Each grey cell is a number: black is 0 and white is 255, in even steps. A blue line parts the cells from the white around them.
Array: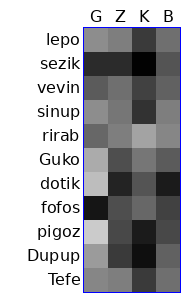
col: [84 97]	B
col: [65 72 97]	B
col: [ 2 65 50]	K
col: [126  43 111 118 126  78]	Z
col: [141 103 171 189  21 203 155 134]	G
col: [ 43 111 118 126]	Z

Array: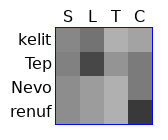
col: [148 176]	T
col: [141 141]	S
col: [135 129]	S
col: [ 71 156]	L
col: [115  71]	L
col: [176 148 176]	T

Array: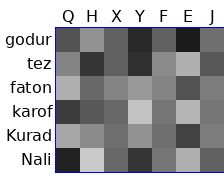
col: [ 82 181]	E
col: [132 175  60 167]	Q
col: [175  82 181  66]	E
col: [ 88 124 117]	J
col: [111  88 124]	J

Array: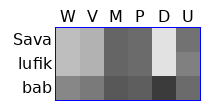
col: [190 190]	W
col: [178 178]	V
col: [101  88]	M
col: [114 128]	U

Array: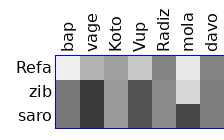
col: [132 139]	Radiz
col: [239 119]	bap
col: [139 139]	Radiz

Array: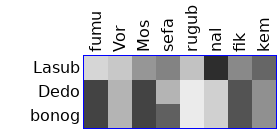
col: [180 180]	Vor
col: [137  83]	fik
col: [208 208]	nal
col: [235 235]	rugub
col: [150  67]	Mos

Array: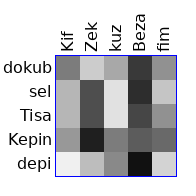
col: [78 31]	Zek
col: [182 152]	Kif
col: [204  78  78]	Zek

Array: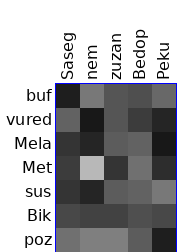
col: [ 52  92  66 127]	zuzan
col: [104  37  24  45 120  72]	Peku
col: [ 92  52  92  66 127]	zuzan
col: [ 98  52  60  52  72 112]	Saseg

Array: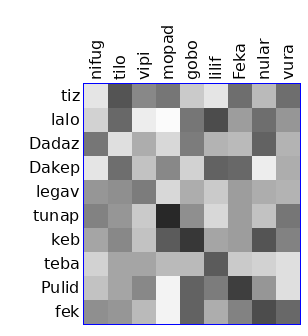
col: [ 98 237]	nular
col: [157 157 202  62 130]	Feka
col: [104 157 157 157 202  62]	Feka
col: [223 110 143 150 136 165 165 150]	tilo

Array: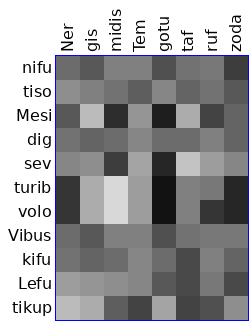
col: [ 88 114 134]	Ner
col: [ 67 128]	ruf
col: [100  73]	zoda
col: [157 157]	Tem
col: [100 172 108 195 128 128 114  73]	taf

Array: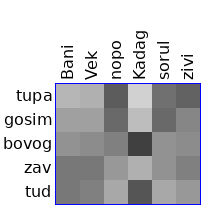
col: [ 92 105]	nopo
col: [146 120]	Bani
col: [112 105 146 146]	sorul
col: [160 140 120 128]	Vek
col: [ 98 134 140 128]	zivi
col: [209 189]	Kadag

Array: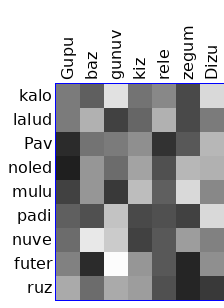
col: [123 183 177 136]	Dizu
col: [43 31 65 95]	Gupu
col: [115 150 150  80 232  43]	baz

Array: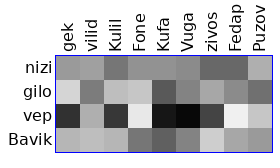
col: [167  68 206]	zivos
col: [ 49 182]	gek
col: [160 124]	vilid

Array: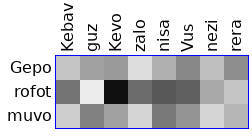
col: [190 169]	nezi
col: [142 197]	rera
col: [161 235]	guz
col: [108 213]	zalo
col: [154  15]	Kevo

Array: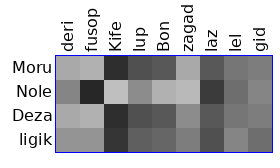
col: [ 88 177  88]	Bon
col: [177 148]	fusop

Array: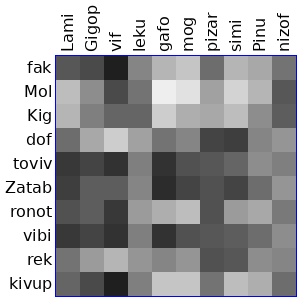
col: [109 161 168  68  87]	pizar
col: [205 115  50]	gafo

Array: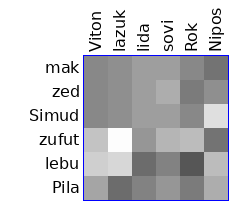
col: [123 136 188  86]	Rok
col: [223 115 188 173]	Nipos
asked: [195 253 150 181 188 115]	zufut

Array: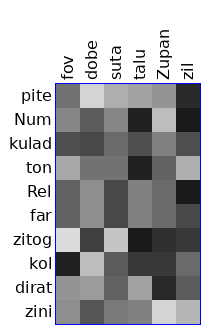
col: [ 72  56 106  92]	zil
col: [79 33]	talu

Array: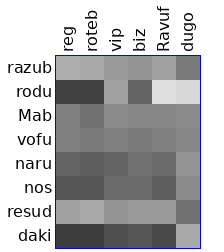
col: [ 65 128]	reg
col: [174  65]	reg
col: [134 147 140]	dugo
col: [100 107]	vip
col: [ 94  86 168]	roteb
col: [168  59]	roteb

